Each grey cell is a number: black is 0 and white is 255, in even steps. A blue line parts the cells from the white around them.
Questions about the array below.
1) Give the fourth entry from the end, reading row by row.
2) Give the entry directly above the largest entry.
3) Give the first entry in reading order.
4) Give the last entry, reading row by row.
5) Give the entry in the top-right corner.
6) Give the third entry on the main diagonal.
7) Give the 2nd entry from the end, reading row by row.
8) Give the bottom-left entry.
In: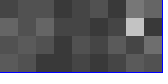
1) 57
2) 119
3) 69
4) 81
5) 101
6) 81
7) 90
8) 90

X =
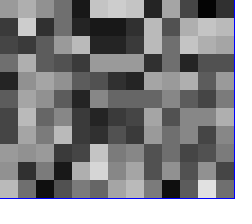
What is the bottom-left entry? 186
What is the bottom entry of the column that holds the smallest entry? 225
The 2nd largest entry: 214
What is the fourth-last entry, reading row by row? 15
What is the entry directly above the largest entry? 145
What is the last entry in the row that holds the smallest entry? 48
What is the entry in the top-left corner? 154
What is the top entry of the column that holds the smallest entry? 4
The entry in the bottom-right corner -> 111
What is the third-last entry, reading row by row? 92
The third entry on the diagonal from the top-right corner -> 196
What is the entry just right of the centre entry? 102
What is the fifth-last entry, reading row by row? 123
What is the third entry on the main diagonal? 92
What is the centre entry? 102
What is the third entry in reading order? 145
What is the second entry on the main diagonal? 205
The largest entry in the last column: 186
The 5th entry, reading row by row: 24

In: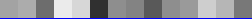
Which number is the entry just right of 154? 206
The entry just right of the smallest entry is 142

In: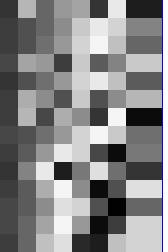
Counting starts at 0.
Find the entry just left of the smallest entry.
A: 80
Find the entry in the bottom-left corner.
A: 61
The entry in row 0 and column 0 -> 52
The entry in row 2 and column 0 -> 61
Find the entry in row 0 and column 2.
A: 102
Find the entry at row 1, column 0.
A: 61
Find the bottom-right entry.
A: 211
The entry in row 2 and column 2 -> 111
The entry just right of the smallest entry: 102
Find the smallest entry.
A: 1
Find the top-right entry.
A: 29
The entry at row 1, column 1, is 80
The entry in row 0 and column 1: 182
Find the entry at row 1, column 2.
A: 102

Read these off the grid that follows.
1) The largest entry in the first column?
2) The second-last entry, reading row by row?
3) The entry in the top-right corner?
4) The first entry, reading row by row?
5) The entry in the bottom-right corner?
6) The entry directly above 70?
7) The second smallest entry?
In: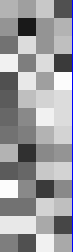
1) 252
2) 241
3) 80
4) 179
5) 169
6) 191
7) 48

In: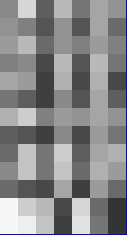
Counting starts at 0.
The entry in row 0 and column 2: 94
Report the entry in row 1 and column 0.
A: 146
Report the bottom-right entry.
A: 52
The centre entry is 155
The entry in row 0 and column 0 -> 137
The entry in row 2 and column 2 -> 106
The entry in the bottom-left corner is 247
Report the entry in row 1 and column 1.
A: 128
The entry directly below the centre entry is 137
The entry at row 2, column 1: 185
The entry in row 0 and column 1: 214
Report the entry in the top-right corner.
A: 146
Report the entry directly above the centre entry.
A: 137
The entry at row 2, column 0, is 155
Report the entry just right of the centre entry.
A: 146

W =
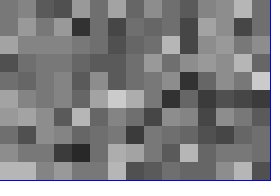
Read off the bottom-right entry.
80
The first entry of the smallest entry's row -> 141
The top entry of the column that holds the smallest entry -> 153
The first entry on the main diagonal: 120
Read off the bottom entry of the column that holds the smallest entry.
120
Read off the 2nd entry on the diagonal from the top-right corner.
70
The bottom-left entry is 182
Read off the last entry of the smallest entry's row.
111
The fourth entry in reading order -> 80
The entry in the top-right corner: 111
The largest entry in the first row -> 182
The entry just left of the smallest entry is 59
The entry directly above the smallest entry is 102
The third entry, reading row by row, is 90
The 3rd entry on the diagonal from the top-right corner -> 153
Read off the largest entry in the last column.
203
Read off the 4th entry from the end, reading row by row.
102
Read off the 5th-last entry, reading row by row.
102
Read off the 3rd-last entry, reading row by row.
141
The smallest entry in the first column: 80

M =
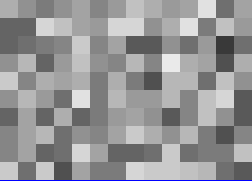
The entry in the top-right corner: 163
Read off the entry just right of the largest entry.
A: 174
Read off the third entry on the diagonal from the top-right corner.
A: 154
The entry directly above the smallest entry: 193
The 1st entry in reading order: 174
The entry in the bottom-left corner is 202
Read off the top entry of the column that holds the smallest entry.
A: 111
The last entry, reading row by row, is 89
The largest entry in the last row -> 214
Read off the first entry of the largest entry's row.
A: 145
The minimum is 57
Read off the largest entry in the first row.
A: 225
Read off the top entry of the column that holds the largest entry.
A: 154
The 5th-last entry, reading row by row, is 202
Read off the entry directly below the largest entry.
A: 183
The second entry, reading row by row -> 145
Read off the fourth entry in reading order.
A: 145
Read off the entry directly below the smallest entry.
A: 80
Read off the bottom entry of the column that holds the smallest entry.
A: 111
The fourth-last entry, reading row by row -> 193
